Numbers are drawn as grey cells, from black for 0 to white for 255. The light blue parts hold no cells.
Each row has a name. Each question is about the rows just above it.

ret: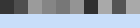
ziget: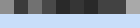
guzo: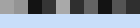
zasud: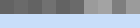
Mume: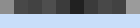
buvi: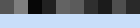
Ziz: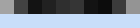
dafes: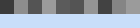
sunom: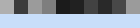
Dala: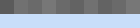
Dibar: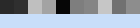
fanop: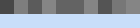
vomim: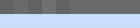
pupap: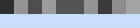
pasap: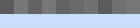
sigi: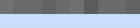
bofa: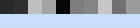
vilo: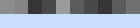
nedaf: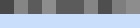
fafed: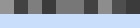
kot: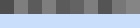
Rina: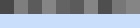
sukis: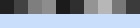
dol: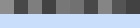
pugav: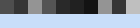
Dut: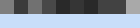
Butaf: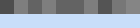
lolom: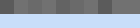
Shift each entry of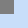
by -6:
[120]
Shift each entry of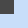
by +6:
[78]

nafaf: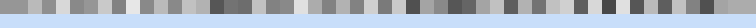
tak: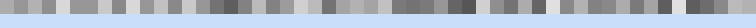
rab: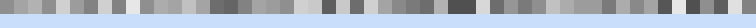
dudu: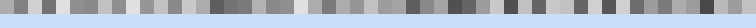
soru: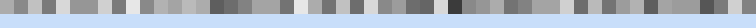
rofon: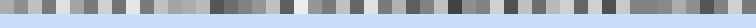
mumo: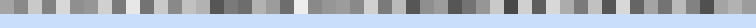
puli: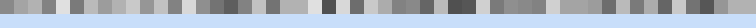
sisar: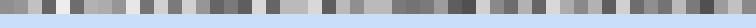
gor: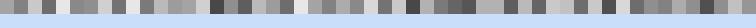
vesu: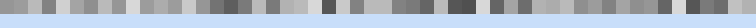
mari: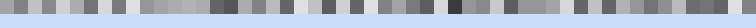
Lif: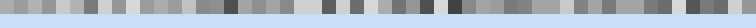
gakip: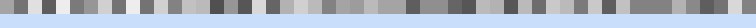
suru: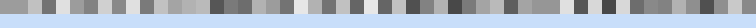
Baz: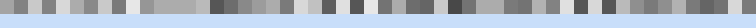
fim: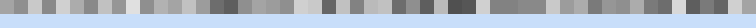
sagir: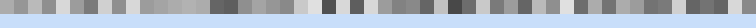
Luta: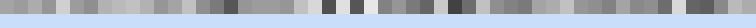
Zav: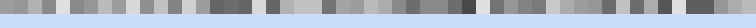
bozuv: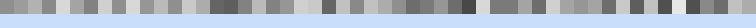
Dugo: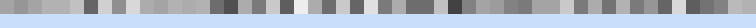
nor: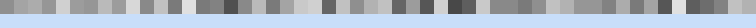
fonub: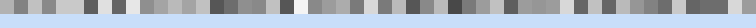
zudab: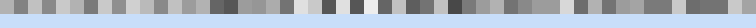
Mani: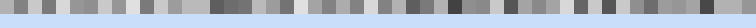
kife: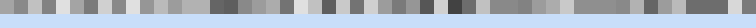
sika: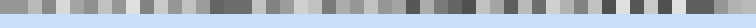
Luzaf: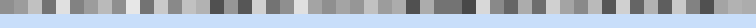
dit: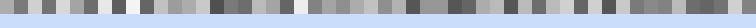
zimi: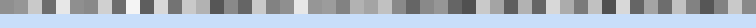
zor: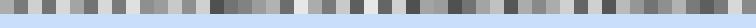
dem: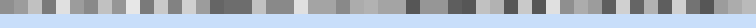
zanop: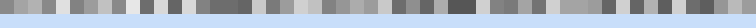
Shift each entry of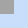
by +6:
[170]
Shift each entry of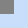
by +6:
[136]
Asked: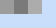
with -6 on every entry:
[150 116 166]
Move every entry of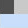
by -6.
[ 74 195]
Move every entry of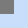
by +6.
[128]
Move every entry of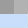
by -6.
[150 172]
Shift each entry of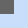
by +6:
[107]

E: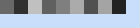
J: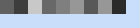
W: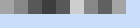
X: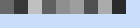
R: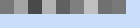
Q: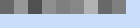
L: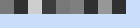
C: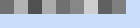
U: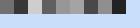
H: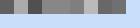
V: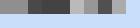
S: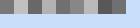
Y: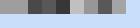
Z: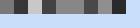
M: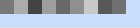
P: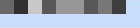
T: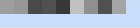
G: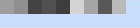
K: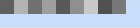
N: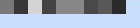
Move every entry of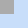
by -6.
[165]
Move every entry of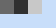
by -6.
[ 98  42 194]
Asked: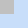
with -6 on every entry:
[186]

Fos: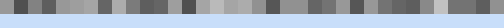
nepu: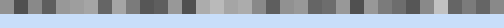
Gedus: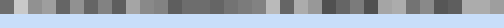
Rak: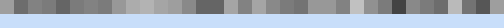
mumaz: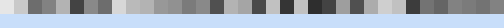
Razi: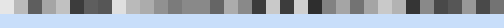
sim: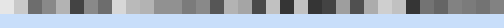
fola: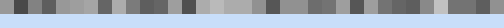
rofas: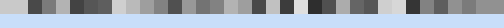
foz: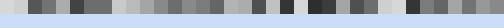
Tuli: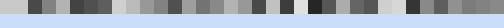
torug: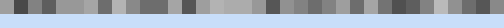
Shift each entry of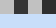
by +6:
[199  59 199  52]
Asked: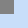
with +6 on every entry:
[136]
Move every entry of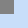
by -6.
[124]
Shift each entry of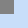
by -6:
[124]
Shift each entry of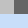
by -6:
[187  95]

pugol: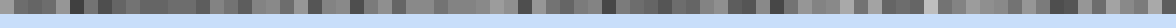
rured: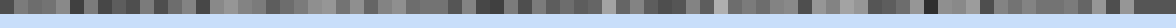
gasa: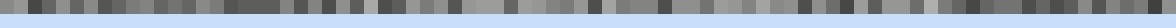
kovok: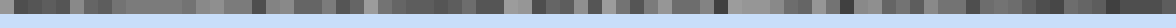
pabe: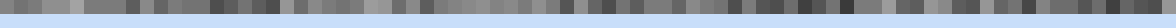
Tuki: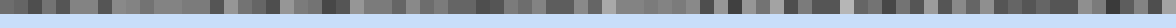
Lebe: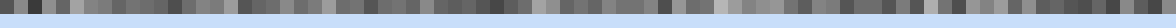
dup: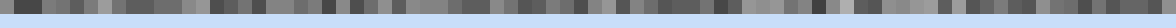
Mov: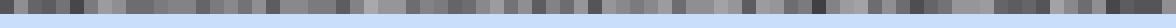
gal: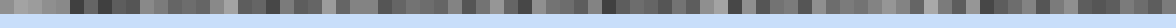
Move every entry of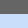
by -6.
[95 95]
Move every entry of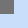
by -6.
[109]
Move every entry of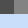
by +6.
[ 84 137]
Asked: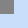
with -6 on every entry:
[125]
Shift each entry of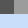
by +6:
[ 91 162]
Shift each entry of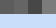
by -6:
[ 87  95  65 117]
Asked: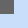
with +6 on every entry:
[107]

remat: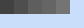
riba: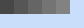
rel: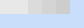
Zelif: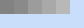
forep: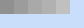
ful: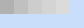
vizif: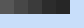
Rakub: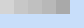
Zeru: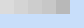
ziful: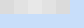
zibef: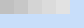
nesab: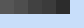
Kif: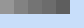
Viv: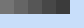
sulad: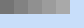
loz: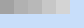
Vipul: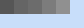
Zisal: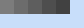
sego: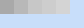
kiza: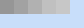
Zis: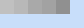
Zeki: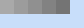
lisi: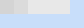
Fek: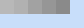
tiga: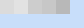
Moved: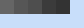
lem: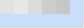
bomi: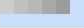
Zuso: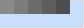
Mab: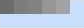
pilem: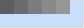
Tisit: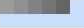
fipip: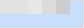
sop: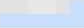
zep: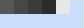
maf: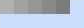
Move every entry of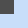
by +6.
[84]
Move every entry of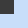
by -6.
[53]
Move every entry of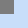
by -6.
[118]

